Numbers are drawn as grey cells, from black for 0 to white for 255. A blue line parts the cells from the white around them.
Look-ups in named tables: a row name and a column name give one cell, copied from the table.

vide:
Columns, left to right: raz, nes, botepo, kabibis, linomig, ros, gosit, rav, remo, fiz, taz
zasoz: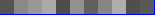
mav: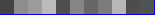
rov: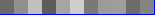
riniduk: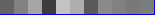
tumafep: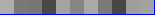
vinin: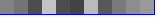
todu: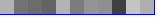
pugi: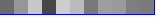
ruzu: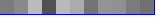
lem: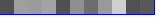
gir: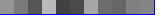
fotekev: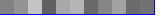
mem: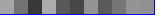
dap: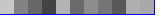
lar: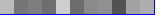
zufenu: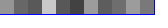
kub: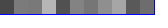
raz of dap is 199
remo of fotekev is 163
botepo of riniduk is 165
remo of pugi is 154
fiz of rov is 108
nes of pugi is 150
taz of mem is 144
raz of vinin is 131
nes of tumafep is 121
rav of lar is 144
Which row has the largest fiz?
todu

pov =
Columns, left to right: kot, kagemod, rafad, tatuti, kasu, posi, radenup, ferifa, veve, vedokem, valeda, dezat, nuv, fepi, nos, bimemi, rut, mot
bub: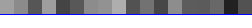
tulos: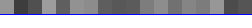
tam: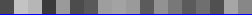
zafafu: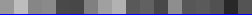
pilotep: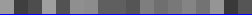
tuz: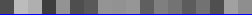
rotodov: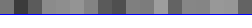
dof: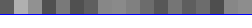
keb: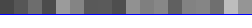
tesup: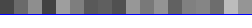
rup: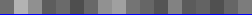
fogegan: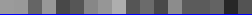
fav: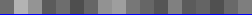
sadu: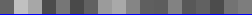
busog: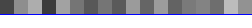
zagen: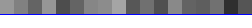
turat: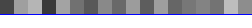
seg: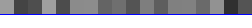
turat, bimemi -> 115
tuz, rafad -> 175
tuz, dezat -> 127
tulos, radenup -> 140
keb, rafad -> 109
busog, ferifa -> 117
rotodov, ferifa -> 90
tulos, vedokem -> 91
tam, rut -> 166
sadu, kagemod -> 192
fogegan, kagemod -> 153

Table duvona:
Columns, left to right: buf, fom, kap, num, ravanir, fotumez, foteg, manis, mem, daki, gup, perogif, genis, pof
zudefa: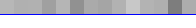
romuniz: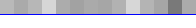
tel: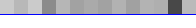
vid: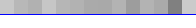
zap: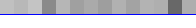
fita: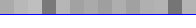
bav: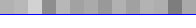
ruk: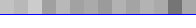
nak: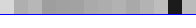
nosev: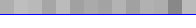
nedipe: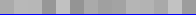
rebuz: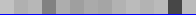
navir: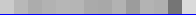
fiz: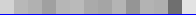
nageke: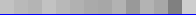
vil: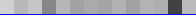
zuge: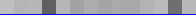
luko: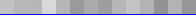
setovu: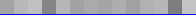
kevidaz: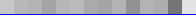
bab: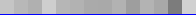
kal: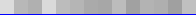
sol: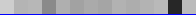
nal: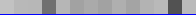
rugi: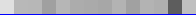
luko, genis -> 179
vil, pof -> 187
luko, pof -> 150
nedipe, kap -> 183
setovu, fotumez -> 162
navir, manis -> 168
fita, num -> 121
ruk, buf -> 194
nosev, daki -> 161
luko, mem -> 182
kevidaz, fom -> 184
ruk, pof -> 169
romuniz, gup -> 180

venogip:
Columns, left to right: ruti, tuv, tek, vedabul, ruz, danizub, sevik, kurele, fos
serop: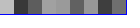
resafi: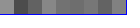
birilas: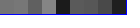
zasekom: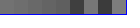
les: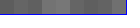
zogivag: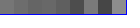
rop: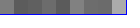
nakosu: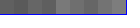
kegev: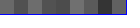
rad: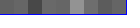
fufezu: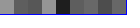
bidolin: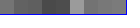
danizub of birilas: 90
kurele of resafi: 99
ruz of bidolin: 77
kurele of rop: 107
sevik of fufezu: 104
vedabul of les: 115
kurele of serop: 62
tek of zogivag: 101
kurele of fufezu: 77
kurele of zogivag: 70
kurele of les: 99
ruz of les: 119
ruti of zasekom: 114
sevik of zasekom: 119
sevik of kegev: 90
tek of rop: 96
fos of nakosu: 125
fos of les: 112
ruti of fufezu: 150
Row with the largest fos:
rop

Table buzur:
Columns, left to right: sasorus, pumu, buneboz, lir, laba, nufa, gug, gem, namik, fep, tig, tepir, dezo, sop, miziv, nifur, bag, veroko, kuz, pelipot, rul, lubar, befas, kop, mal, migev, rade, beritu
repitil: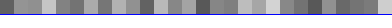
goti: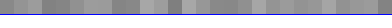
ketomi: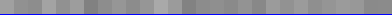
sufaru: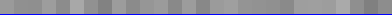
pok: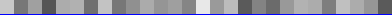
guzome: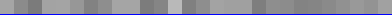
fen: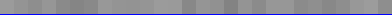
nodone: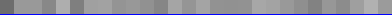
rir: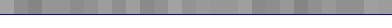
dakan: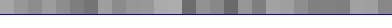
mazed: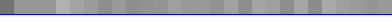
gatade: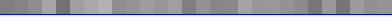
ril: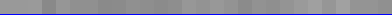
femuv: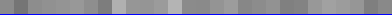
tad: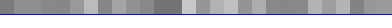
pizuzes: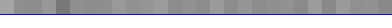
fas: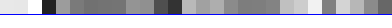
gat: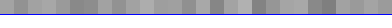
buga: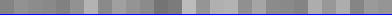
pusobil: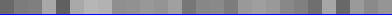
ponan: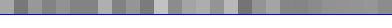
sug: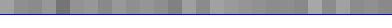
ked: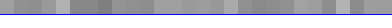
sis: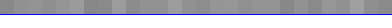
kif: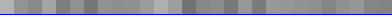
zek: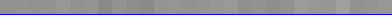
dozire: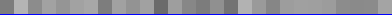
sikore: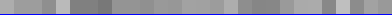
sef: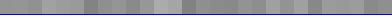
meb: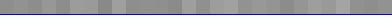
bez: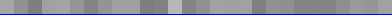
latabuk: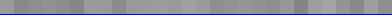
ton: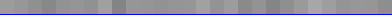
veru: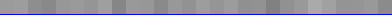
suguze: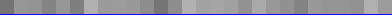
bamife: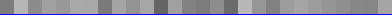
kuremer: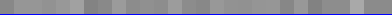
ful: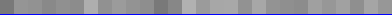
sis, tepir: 146
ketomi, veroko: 147
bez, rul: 143
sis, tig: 146
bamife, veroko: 184
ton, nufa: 149
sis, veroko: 144
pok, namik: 119
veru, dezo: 152
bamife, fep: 147
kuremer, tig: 144
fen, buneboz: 142
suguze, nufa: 127
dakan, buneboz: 140
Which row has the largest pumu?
fas

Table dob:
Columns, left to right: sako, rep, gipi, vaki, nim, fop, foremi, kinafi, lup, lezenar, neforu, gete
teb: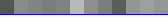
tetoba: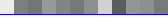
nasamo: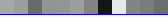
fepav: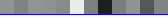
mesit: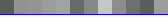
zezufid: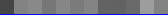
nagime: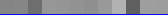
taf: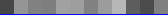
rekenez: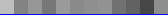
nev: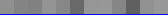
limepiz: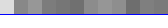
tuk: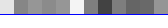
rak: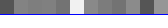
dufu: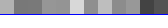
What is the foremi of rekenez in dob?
143
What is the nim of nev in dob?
135
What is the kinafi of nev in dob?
151
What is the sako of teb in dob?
85
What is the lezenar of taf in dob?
93
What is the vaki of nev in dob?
148
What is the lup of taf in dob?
183
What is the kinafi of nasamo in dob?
21
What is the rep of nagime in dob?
134
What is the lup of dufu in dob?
140
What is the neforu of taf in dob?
75
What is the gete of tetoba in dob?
121
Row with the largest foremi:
nev

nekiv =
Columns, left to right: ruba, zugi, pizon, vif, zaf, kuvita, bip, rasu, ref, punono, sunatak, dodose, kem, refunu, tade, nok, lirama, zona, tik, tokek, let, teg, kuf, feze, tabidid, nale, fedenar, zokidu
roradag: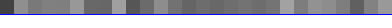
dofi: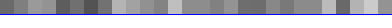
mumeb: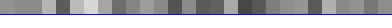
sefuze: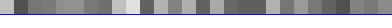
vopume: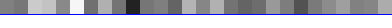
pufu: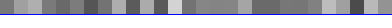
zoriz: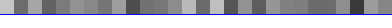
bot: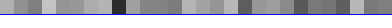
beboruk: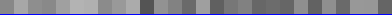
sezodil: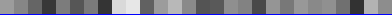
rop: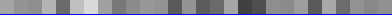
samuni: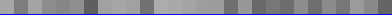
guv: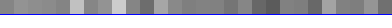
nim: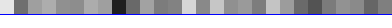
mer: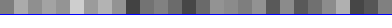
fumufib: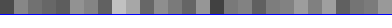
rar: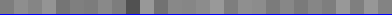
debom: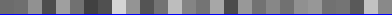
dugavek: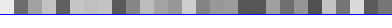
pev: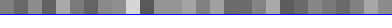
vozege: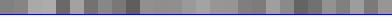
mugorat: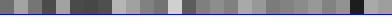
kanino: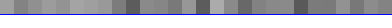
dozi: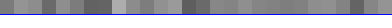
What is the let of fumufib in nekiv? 130
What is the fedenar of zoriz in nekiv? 156
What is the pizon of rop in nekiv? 142
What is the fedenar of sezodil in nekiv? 179
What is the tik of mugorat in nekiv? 152
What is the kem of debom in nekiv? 189
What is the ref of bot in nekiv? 44
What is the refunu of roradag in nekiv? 101
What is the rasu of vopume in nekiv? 176
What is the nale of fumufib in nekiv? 116

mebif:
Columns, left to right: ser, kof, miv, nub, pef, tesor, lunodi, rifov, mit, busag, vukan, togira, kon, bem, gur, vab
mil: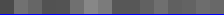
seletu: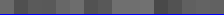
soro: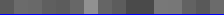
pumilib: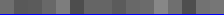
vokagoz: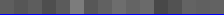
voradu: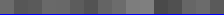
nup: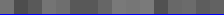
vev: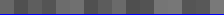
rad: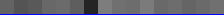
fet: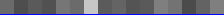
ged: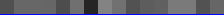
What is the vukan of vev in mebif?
83
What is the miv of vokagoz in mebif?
93
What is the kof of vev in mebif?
80
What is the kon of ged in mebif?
122
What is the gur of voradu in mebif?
107
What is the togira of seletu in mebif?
73
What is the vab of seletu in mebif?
97
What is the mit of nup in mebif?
121
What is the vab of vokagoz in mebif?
98
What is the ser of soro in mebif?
90
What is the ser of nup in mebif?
115
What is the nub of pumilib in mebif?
104
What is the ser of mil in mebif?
75
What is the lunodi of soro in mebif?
145
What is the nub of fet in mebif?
81
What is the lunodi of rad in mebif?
36
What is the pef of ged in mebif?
77
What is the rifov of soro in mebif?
101
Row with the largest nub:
nup

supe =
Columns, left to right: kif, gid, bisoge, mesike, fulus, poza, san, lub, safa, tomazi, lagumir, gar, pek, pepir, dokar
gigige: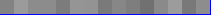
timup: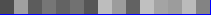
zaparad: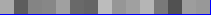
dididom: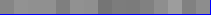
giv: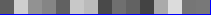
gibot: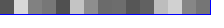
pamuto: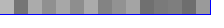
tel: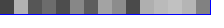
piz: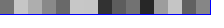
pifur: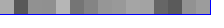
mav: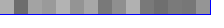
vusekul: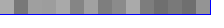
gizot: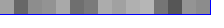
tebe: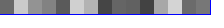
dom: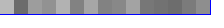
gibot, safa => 109
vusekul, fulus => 169
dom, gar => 114
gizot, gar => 117
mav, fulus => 179
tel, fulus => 77
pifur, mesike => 144

